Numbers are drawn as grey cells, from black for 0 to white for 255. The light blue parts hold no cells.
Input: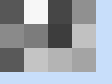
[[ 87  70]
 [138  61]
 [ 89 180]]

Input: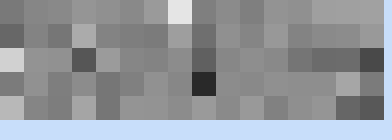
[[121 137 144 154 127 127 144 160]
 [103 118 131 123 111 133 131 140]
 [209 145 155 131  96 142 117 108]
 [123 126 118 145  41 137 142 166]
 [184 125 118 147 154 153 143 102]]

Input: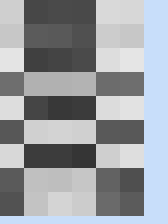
[[207  74 217]
 [199  89 204]
 [228  68 221]
 [110 177 108]
 [221  56 220]
 [ 87 211  89]
 [216  60 207]
 [ 90 190  98]
 [ 82 212 106]]

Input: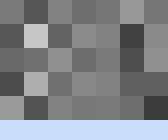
[[121 129 119 119]
 [ 87  98 130 138]
 [106 145 122 144]
 [ 76 111 130  95]
 [154 130 122  59]]

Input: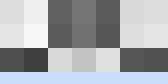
[[220  97  91 221]
 [229  90  85 229]
 [ 80 218 224  81]]

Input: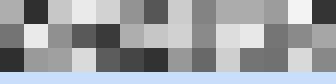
[[174 199 210  86 131 172 243]
 [116 144  58 198 138 232 138]
 [ 47 160  92  50 104 116 217]]

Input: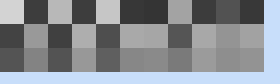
[[211 184 198  52  60  56]
 [ 67  64  78 166 168 162]
 [ 84  83  95 138 155 147]]

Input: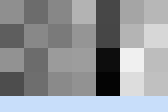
[[143 135  71 183]
 [ 94 122  70 215]
 [146 155  13 189]
 [ 77 138   4 192]]

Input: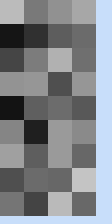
[[187 145]
 [ 21  93]
 [ 69 177]
 [147  79]
 [ 19 108]
 [133 154]
 [160 154]
 [ 79 103]
 [117 186]]
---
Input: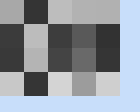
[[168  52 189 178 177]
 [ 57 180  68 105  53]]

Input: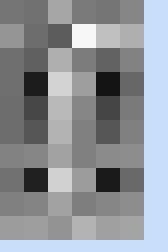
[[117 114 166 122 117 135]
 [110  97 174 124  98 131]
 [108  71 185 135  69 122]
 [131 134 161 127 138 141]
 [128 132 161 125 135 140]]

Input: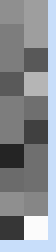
[[143 158]
 [125  88]
 [125 111]
 [ 36 111]
 [143 134]]

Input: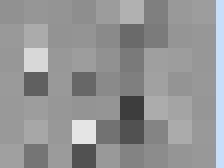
[[145 150 148 142 156 177 127 153 157]
 [151 216 152 157 145 122 159 157 151]
 [153 157 151 148 149  61 172 164 150]
 [160 117 155  81 153 131 140 149 152]]

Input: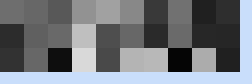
[[110 103  88 146 161 136  57 113  32  46]
 [ 50 103  14 217  73 180 184   5 172  32]]

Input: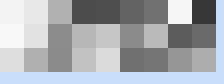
[[243 232 177  76  78  99 113 246  55]
 [222 176 139 194 219 112 117 150 173]]

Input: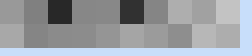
[[153 128  40 135 136  49 133 174 161 195]]

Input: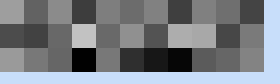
[[158  98 139  61 126 108 129  63 128 111  68]
 [154 120 102   1 120  47  23   6  91 102 131]]

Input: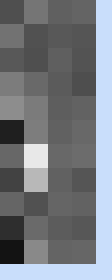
[[ 79 117  96 100]
 [ 88  79  95  83]
 [141 123  94  98]
 [103 232 104 108]
 [101  81 101  98]
 [ 19 137 100 102]]
